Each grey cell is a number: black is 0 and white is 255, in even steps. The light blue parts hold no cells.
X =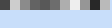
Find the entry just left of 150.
238
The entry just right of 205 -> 139

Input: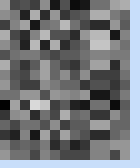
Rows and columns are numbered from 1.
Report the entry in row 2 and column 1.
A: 141
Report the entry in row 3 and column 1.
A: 62
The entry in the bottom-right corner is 150
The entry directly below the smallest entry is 53
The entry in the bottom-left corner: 150
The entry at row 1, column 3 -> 81
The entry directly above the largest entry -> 150
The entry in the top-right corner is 173
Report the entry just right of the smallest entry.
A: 162
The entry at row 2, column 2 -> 122
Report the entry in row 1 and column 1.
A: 162
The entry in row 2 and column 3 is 33
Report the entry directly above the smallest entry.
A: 113
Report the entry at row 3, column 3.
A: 162
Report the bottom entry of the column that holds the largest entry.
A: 71

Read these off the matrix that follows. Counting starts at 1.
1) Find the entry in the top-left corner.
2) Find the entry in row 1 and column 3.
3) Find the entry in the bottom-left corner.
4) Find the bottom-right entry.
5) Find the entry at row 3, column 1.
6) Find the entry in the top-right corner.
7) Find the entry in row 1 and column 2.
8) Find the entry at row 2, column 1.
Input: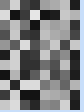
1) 130
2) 69
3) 200
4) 29
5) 119
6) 29
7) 209
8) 219
